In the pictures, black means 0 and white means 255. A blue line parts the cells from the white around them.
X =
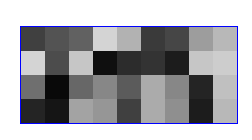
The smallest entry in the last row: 21
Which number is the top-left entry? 64
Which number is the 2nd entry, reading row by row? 83
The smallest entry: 9
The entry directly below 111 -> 36
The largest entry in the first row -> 212
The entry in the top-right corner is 184
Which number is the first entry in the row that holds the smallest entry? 111
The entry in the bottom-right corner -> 184
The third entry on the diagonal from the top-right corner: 135
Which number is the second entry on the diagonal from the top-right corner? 198

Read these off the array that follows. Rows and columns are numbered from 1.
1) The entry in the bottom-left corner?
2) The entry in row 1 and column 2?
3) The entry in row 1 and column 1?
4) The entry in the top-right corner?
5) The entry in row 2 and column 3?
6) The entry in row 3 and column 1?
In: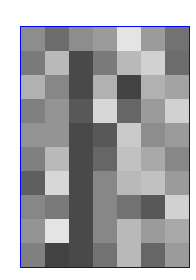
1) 128
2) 108
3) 141
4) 114
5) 73
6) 177

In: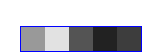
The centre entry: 84
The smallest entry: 34
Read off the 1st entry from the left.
153

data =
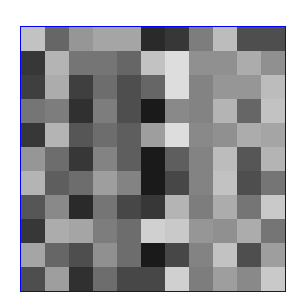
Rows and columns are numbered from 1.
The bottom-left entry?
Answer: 78
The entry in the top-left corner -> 194
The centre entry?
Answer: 26
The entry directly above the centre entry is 158
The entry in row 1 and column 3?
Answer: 150
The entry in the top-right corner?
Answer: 78
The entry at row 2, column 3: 117
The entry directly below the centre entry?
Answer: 26
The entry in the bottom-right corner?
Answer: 201
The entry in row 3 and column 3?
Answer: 63
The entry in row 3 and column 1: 63
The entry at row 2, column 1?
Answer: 55
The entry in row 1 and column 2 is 102
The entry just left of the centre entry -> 94

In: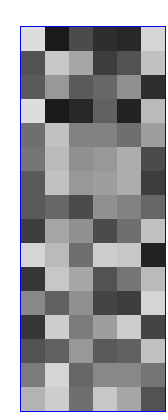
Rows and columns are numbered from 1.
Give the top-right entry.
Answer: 213
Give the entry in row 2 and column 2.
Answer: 199
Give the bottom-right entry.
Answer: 82
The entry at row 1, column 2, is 26
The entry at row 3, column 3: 90
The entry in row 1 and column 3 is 75
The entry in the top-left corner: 221
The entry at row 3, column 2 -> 152
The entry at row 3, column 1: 90
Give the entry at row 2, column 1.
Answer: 82
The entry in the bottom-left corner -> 179
